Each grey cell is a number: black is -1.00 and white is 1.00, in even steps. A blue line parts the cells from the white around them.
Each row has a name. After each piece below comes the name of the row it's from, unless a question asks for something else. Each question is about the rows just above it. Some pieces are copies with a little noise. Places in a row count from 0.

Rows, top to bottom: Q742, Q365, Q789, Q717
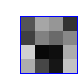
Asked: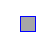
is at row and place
Q742, 1
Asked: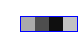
Q717
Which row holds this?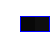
Q789

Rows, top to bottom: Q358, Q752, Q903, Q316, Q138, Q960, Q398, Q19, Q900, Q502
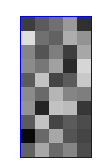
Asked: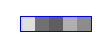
Q752
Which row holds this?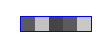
Q138
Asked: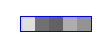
Q752
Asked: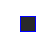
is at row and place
Q316, 3

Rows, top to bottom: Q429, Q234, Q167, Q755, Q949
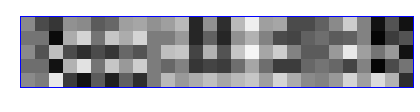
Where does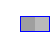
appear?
Q429
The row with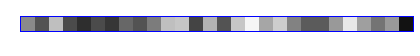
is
Q167

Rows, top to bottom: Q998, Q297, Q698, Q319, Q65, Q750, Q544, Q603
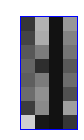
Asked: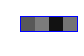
Q698
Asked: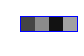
Q544

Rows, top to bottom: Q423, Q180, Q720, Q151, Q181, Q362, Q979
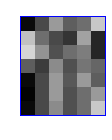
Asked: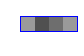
Q362
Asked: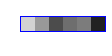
Q720
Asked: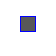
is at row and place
Q181, 3
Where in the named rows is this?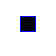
Q362, 0
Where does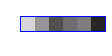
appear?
Q720

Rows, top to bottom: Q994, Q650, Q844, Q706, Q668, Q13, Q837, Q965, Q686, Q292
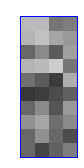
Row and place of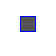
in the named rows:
Q837, 2
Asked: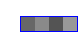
Q837
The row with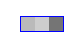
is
Q706

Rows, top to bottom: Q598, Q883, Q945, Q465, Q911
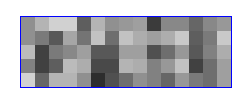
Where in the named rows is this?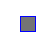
Q883, 4
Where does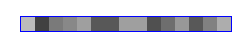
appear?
Q945
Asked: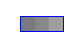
Q945
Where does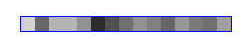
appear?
Q911
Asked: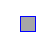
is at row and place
Q883, 3

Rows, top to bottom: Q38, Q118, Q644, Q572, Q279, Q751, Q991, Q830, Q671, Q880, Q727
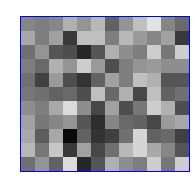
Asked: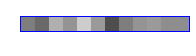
Q572
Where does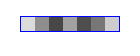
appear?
Q991
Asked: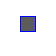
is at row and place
Q671, 1

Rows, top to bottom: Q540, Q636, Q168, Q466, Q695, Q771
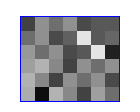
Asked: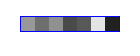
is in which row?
Q168
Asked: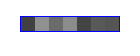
Q540
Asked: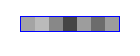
Q466
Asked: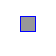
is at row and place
Q168, 0
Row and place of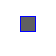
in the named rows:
Q636, 3
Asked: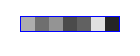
Q168

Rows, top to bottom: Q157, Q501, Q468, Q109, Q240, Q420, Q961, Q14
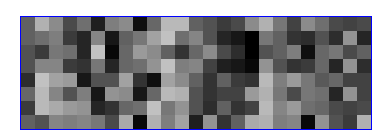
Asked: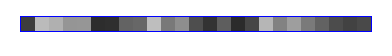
Q961
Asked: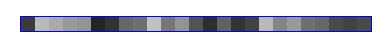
Q961
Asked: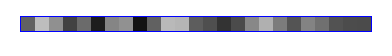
Q157
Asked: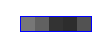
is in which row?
Q501
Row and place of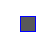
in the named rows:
Q240, 21
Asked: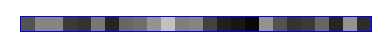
Q109
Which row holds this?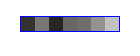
Q109

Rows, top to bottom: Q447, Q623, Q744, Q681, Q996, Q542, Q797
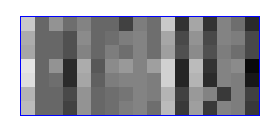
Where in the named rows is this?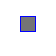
Q542, 7
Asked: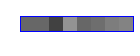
Q797
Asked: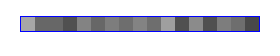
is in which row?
Q744
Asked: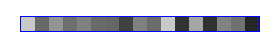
Q447
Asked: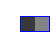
Q797

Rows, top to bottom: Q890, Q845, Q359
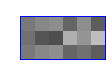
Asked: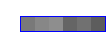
Q359
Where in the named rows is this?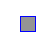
Q845, 4
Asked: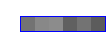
Q359

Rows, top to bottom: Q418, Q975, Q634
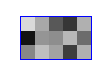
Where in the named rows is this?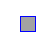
Q634, 2
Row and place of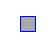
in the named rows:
Q418, 1
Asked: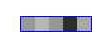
Q634
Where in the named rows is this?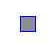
Q975, 2
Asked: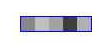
Q634

